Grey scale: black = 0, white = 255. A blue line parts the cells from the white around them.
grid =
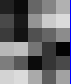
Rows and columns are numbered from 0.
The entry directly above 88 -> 191
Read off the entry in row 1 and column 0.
73
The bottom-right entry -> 162
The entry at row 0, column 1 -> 11
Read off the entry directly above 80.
148
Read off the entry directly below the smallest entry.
73
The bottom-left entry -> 211
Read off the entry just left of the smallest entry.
53
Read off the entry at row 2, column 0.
59

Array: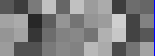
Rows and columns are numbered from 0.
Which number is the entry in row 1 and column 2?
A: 39
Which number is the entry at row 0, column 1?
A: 61
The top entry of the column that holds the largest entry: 61
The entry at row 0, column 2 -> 122
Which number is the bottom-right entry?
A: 163
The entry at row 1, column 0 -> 163
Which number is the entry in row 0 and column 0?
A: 87
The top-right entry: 102
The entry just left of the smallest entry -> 171
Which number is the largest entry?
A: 207
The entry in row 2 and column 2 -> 54
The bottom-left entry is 156
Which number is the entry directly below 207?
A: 199

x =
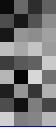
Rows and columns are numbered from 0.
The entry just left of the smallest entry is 182
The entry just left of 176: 53
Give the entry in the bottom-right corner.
182
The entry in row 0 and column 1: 105
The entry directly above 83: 45
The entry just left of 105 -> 11
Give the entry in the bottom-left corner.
208
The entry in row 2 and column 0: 23
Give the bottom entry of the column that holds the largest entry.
133
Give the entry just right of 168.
196
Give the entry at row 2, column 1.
149

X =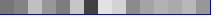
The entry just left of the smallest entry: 198
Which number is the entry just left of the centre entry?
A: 65
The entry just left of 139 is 211
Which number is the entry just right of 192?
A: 151

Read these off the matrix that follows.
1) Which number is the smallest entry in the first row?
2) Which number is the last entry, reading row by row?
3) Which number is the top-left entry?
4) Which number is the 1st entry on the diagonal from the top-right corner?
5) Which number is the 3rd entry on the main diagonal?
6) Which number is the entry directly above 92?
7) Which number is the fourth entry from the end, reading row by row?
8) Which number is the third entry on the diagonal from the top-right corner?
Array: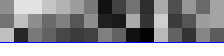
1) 17
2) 92
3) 142
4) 164
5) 121
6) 164
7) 98
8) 52

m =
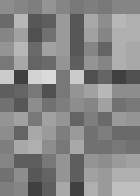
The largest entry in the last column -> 191
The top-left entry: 141
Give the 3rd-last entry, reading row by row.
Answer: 154
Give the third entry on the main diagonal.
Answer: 80
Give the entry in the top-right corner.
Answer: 133
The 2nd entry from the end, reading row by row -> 191
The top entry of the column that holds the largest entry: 148
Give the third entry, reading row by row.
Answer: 126
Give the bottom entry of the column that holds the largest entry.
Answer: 94
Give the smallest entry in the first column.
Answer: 94
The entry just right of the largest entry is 120
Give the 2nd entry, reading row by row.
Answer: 133
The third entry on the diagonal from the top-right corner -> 133
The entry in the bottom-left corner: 126

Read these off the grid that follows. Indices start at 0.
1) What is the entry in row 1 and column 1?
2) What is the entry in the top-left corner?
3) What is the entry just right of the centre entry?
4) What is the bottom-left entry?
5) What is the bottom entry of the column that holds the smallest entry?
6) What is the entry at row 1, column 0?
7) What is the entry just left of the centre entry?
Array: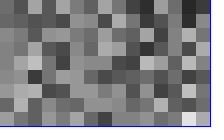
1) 96
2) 109
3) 74
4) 157
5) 226
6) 103
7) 137

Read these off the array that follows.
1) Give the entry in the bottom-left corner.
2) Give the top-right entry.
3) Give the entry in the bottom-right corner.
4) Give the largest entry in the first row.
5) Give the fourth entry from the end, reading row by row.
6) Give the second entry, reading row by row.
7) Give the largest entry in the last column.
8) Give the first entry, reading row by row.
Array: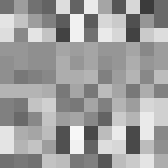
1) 113
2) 105
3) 173
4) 234
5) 188
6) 157
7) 221
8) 113
